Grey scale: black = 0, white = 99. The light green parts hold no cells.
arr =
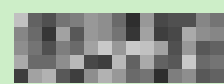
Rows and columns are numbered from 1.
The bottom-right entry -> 38
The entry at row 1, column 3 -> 31
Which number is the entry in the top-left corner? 75
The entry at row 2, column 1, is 52
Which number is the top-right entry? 45
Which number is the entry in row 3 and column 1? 55
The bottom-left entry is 24
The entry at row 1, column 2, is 38
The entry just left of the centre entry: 78
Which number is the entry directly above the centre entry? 45

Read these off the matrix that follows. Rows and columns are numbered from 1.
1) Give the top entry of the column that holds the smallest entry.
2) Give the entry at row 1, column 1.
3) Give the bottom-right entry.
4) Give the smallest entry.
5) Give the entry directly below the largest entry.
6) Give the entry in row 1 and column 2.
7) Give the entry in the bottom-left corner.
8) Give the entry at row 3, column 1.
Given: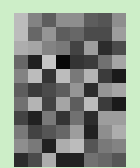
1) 55
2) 73
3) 33
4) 3
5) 20
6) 51
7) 17
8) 67

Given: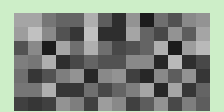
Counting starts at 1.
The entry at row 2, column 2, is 75
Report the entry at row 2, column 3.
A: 53
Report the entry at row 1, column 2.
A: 64
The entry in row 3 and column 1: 32
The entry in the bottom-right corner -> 36
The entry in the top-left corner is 64
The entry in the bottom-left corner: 25
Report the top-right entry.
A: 57
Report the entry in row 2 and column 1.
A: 61

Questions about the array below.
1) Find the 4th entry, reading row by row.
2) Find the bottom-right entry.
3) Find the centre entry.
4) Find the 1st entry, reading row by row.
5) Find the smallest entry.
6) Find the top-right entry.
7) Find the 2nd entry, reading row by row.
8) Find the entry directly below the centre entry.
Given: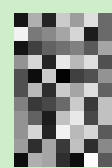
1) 79
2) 35
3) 79
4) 8
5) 1
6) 41
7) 68
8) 41

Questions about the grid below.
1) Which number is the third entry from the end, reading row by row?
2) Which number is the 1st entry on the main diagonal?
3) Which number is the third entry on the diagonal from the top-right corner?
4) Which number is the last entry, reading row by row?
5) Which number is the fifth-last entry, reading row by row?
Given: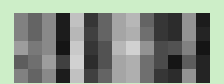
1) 17
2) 50
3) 32
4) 14
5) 43

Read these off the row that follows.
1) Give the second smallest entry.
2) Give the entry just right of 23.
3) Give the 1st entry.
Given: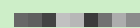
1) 26
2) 44
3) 40

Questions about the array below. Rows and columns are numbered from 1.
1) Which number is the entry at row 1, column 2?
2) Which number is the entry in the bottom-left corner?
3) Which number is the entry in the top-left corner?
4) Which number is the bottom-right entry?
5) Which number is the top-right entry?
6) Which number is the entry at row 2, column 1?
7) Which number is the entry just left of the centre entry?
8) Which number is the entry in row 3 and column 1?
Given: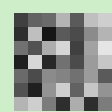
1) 38
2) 70
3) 25
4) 48
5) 80
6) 18
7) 15
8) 44
